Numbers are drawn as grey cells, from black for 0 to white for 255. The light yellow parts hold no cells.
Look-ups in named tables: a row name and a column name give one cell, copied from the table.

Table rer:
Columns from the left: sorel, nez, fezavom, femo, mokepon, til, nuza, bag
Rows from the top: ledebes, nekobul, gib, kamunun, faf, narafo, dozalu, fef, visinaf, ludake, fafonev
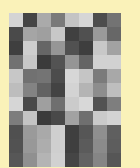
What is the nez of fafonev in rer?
144
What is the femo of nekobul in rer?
200
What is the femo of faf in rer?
76
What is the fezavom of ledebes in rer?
170
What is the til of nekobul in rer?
80
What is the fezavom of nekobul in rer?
159

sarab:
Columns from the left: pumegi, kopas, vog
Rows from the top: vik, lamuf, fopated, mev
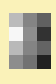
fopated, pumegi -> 185
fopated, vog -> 100
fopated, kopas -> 132
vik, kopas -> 132
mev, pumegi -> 141
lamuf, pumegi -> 247
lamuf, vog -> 50
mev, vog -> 33
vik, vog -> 96
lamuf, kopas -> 142
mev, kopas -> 114
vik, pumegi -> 187

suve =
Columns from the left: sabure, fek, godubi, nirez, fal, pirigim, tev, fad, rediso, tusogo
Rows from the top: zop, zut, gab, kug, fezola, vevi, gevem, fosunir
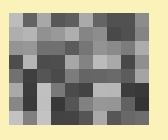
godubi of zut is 145
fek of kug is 181
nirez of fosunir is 67
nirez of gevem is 56
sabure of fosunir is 194
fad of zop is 81

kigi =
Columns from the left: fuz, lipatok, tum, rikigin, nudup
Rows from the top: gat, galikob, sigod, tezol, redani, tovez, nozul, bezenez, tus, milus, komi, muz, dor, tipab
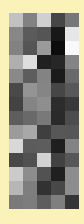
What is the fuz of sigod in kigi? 130
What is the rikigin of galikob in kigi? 24
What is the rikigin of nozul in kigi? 44
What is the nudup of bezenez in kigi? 77
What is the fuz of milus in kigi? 216
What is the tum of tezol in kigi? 32
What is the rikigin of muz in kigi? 32
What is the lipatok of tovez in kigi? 148
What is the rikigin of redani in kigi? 27
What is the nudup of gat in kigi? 118
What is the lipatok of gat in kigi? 130
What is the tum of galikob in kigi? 85

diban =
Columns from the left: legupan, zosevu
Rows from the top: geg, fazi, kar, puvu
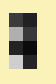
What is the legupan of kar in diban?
35
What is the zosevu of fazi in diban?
57
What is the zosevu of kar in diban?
11
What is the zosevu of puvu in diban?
37
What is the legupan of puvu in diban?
206
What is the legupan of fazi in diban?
175
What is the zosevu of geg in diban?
33
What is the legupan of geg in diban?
59
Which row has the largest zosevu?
fazi

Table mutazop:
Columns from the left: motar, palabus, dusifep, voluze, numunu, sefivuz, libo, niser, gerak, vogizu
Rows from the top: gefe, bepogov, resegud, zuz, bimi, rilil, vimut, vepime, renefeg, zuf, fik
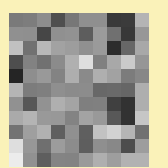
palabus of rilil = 124
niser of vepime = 88
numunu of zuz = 176
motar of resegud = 193
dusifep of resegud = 184
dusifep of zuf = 111
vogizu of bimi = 135
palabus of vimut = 87
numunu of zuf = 140
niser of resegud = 44
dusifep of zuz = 113
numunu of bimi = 174

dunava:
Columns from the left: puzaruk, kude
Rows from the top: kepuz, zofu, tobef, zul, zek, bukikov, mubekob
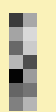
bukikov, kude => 116
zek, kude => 155
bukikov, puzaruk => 101
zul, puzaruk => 183
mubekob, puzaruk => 128
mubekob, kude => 181
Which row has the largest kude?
zofu

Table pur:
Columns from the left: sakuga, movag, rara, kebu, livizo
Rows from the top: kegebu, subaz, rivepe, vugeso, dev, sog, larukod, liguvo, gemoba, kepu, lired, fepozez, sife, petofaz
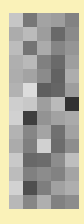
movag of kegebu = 119
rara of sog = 94
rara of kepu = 209
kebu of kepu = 108
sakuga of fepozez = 188
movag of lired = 104
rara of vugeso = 128
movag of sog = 220
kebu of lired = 141
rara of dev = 139
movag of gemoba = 134

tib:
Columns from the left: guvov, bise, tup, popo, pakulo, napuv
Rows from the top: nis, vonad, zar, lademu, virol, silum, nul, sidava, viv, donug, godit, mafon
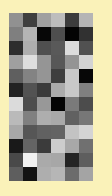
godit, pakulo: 36
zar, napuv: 81
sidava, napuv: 119
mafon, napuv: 164
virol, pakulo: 200
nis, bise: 63
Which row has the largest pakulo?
zar

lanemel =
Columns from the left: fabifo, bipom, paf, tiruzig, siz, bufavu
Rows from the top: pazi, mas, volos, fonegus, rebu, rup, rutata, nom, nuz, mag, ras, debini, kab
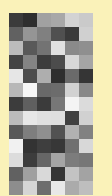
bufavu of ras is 119
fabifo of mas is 97
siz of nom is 64
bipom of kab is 213
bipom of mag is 51
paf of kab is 109
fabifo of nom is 187
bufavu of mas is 208
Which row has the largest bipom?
rup

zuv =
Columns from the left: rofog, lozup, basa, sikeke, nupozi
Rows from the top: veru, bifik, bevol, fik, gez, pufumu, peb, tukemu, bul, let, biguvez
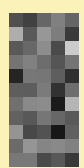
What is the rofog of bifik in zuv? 174
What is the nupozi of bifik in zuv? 58
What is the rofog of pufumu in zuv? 94
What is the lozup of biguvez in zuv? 120
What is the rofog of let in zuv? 107
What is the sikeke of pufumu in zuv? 50
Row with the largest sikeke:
let

